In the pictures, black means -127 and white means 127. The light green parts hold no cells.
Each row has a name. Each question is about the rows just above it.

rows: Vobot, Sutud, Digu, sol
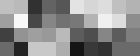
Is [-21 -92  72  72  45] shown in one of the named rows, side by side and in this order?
yes
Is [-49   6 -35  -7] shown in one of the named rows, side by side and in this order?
no
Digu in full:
[-63  19  31  25  58 -35 -49   6 -35  -1]
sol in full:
[ -21  -92   72   72   45 -106  -70  -78  -21  -21]
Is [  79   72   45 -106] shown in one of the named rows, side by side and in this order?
no

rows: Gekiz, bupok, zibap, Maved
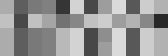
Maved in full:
[ 44 -33  -6   0  57  83 -55  29  90 -39  77  50]

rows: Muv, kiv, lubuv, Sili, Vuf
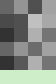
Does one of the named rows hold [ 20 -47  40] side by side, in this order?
no
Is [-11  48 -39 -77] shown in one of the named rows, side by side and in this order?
no
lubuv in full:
[-77 -47  48 -11]
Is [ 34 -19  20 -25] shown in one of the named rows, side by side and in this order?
no
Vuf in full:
[-77 -39  48 -11]

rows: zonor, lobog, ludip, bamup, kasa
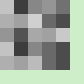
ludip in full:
[ 21 -44  40  33  73]
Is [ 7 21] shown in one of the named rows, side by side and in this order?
yes
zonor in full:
[ 67 -66   7  21 -14]
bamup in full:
[ 67 -66   7 -22 -51]
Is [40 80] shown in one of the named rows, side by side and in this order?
no

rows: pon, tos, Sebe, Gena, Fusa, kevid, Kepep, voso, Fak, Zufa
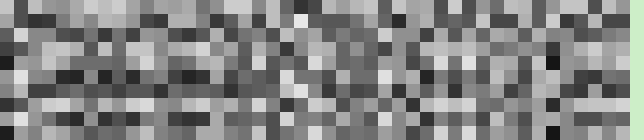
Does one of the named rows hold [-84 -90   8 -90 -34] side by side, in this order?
yes
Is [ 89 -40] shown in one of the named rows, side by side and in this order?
no
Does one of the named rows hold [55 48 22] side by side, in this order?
yes
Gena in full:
[-62 -40   8  62  68  48 -40  62 -18  68  68   8  42  55  83   8  36 -34
  48   2 -70   8  55  48 -26  16 -26 -56  16 -40  55  62  48  62  30 -18
  -4  16   2 -70  16  48  76  36  48]
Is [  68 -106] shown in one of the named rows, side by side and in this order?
yes

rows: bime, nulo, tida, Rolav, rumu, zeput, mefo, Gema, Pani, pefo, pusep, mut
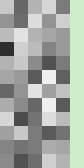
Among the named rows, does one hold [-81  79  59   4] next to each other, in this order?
yes
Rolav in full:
[-81  79  59   4  26]
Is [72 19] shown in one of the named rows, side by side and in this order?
no
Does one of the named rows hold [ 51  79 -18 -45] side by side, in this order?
no
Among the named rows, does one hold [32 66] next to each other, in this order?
yes

